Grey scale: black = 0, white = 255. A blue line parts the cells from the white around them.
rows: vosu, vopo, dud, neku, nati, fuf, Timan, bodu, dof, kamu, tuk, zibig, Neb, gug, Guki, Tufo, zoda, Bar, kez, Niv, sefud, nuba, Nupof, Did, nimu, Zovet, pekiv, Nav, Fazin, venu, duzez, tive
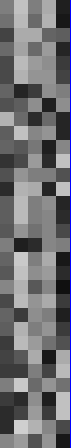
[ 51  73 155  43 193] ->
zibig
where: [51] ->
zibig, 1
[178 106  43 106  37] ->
dof
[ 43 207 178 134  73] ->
duzez
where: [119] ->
tuk, 3
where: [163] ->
neku, 2

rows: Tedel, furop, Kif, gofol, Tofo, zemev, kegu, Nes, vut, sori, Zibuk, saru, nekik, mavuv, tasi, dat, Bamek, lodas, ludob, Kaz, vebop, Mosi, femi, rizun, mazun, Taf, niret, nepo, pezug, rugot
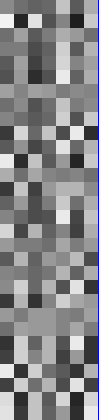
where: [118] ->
Kaz, 4
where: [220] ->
pezug, 1
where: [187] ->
ludob, 6
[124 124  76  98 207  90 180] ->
gofol
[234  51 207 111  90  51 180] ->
niret
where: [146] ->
Zibuk, 2
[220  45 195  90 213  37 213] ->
pezug

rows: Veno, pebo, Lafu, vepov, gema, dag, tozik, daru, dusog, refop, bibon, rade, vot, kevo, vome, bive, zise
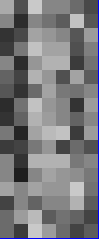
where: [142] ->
vot, 6
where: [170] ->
Veno, 1
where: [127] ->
vepov, 7

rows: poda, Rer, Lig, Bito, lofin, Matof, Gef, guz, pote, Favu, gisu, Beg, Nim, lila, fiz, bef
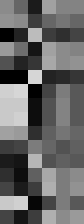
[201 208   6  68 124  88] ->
fiz
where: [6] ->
fiz, 3

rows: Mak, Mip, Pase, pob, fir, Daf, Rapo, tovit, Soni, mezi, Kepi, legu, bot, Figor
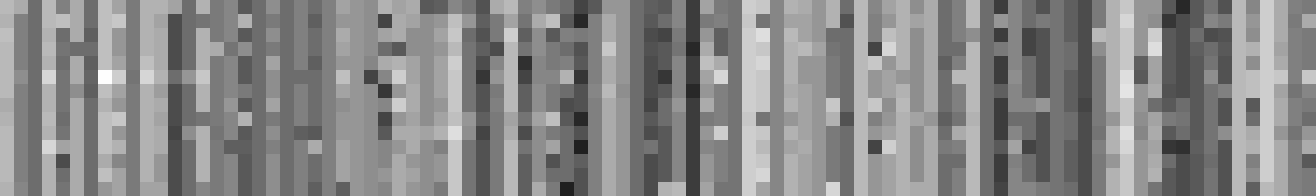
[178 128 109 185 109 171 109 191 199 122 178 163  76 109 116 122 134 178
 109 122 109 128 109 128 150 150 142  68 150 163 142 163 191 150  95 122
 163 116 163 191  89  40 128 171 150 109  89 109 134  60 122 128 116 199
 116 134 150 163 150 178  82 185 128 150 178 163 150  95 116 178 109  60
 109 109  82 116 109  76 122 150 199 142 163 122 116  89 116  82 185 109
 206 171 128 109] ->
Soni
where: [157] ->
Rapo, 12
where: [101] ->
Daf, 7

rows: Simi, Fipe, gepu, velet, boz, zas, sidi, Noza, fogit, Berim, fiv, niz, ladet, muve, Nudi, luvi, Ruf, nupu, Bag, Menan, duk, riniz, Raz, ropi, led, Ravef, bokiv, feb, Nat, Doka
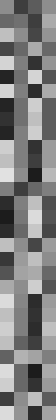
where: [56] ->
Bag, 1
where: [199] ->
Ruf, 3
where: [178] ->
Ravef, 2
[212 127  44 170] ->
sidi
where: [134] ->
riniz, 2
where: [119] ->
luvi, 2
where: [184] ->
ladet, 4

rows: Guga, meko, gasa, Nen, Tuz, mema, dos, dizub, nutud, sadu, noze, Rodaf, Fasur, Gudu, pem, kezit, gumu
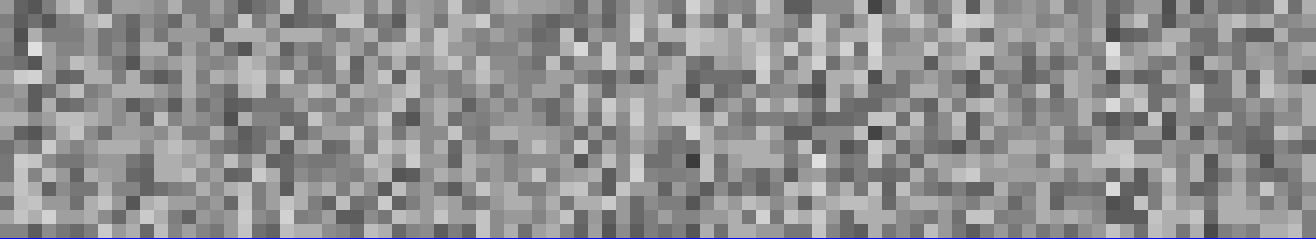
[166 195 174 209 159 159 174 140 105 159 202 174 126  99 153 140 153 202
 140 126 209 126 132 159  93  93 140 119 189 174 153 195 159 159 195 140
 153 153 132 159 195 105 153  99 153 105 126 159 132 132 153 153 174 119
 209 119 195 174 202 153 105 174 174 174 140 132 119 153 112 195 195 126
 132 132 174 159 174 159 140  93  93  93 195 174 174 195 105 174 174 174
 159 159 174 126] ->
kezit
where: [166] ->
kezit, 1
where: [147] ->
sadu, 74
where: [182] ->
Fasur, 28

